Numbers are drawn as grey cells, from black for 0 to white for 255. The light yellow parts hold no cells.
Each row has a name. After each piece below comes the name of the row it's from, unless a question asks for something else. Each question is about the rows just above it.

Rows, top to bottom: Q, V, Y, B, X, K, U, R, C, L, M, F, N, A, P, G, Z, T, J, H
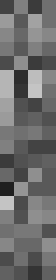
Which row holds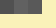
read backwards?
C
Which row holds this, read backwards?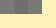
L

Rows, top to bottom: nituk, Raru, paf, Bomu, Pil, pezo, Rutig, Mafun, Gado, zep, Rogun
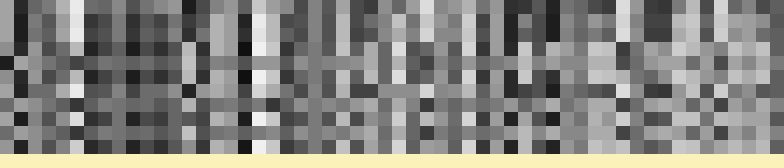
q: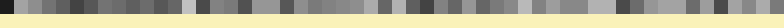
Pil
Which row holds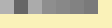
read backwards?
Pil
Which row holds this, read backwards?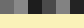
Raru
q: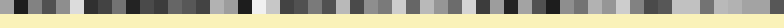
Gado
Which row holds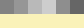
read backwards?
pezo
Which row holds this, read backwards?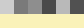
Gado
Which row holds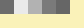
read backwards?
nituk

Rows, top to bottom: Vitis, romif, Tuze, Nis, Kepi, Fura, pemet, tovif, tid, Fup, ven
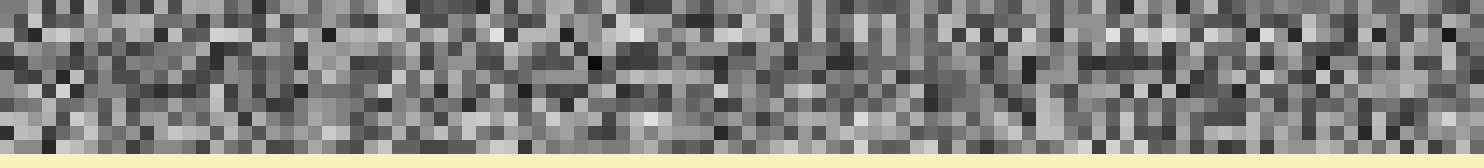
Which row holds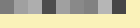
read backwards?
tid
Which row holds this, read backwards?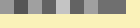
tid
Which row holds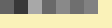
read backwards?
Fura

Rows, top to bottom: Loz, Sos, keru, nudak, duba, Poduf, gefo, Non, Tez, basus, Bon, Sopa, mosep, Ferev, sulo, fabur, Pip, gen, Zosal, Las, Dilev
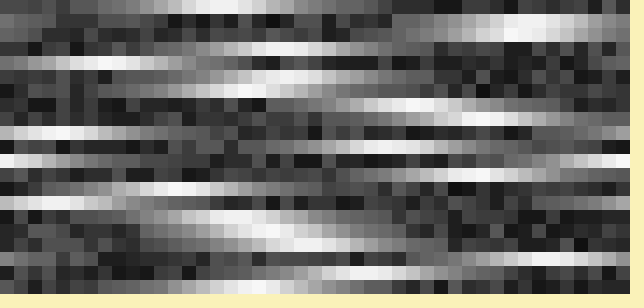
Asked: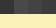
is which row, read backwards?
mosep
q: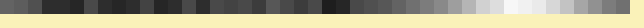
keru

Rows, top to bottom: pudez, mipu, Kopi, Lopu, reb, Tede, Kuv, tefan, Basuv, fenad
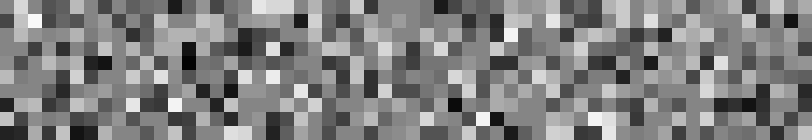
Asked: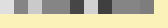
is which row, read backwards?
Tede
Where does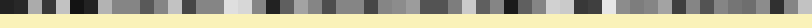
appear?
fenad
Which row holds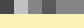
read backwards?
fenad
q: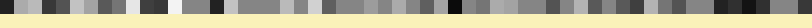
tefan

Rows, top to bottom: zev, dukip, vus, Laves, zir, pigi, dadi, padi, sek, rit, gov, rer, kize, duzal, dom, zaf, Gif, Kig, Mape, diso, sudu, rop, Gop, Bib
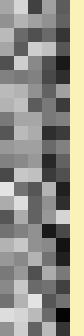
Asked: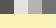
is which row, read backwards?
rop
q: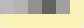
dadi
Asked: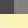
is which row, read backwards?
pigi
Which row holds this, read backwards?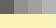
dukip
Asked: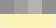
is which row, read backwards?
dukip
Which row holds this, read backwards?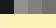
Gif
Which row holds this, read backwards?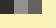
dom

